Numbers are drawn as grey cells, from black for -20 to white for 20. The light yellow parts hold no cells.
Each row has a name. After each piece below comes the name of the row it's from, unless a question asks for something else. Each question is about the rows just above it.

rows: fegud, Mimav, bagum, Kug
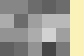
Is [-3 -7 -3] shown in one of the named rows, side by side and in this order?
no
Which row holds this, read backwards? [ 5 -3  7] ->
Mimav
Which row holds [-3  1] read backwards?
fegud
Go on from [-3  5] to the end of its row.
[9 9]
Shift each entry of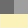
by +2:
[-1  7]
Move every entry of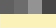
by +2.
[-3 -1  5 -7]
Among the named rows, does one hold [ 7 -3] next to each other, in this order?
yes

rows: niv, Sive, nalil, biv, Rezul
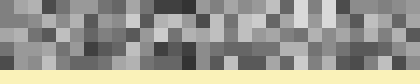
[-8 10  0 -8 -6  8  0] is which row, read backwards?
Rezul
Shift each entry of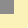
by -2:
[0]
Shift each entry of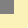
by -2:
[-2]
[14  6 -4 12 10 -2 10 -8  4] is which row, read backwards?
Sive

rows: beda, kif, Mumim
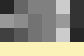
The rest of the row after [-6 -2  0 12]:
[-14]
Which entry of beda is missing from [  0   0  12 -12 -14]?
[-4]
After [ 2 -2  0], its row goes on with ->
[  4 -12]
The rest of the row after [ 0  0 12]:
[-12]

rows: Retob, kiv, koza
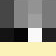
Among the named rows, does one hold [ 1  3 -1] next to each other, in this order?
yes
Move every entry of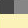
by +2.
[-7  3]
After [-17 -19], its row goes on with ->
[ 19 -15]
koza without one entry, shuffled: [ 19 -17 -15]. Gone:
[-19]

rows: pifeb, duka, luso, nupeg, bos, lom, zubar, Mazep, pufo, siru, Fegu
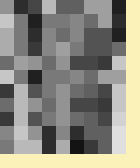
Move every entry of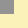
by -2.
[1]
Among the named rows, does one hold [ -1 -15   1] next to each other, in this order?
no
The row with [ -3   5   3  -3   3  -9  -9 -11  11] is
bos
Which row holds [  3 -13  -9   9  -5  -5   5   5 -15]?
pifeb

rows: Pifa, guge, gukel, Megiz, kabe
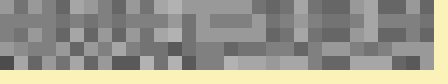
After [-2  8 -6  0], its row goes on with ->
[ 0  8  6  6  4  6  6  0 -4 -4  6  6  6 -4 -6  4]
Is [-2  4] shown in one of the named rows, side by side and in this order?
yes
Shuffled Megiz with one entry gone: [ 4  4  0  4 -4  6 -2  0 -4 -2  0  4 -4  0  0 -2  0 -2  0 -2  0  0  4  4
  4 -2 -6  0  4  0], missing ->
[2]

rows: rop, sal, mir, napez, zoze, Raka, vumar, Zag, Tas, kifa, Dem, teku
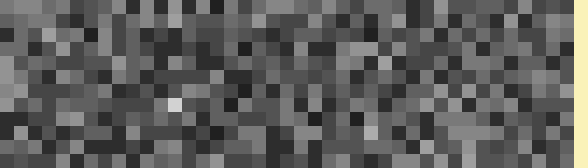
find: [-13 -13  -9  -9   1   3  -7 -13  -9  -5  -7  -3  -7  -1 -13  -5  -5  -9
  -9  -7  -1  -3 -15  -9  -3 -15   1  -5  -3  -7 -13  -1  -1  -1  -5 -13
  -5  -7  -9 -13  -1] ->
Tas
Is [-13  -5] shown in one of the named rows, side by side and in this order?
yes
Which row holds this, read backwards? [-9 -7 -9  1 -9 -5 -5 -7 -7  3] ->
rop
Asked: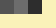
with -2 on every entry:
[ -9  -5 -15]
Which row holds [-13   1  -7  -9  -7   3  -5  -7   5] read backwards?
Dem
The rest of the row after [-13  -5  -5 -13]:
[-7]

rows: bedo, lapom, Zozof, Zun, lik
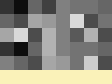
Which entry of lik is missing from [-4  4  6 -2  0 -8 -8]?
[12]
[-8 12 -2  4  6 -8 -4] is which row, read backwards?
lik
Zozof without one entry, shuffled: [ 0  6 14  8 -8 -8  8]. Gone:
[-6]
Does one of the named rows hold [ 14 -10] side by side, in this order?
no

